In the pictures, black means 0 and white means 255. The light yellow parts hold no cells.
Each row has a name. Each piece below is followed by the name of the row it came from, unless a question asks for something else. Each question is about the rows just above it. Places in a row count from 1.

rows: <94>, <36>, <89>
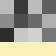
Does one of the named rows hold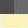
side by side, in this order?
yes
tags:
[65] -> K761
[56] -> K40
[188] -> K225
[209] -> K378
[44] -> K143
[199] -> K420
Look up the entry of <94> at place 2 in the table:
K40
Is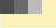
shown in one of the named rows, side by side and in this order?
no
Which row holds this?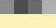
<36>
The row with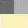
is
<36>
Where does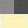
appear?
<36>
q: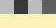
<94>

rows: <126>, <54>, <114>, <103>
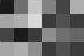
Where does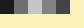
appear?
<126>
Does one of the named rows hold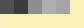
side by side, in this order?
no
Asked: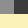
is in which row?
<103>
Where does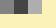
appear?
<126>

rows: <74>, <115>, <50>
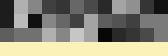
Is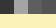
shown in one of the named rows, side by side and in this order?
no
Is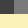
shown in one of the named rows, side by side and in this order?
yes
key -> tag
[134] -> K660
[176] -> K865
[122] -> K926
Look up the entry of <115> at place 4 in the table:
K660
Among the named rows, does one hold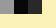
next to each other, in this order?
no
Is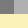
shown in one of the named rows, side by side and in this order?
no

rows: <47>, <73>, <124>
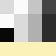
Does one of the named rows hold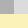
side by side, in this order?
no
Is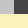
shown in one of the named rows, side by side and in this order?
yes
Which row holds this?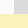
<73>
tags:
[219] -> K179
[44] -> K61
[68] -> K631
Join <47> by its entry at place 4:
K631
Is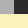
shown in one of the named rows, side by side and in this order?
yes
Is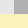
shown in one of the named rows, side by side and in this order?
no
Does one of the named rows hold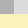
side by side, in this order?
no

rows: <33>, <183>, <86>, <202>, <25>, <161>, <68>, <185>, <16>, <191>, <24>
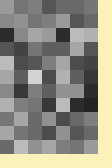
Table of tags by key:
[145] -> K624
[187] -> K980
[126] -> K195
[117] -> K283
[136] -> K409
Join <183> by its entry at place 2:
K624
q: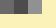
<191>
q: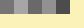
<16>
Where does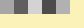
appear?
<161>
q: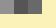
<191>
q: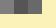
<33>
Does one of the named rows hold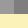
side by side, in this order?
no

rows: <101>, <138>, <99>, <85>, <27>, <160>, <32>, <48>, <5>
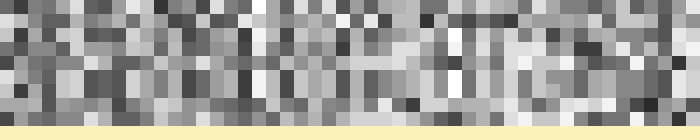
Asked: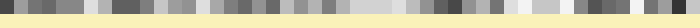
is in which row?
<27>
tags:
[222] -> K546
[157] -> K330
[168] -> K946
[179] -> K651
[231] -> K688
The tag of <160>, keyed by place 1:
K546

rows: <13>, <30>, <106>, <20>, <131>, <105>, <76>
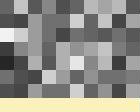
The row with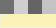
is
<30>
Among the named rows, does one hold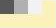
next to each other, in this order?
no
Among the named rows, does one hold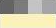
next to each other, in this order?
no
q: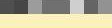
<76>
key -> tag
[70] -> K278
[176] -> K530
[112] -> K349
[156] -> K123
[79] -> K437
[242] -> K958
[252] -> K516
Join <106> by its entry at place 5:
K278
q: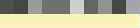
<76>

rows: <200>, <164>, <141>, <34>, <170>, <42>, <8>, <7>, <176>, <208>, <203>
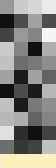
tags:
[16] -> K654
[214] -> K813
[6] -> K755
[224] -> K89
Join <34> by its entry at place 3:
K654
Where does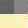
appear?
<176>

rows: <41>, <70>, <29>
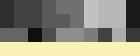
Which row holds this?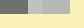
<41>
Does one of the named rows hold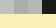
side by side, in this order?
no

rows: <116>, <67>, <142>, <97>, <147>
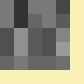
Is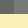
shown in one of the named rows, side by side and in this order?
yes
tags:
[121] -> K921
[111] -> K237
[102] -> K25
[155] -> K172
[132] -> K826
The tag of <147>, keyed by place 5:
K237
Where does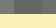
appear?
<147>

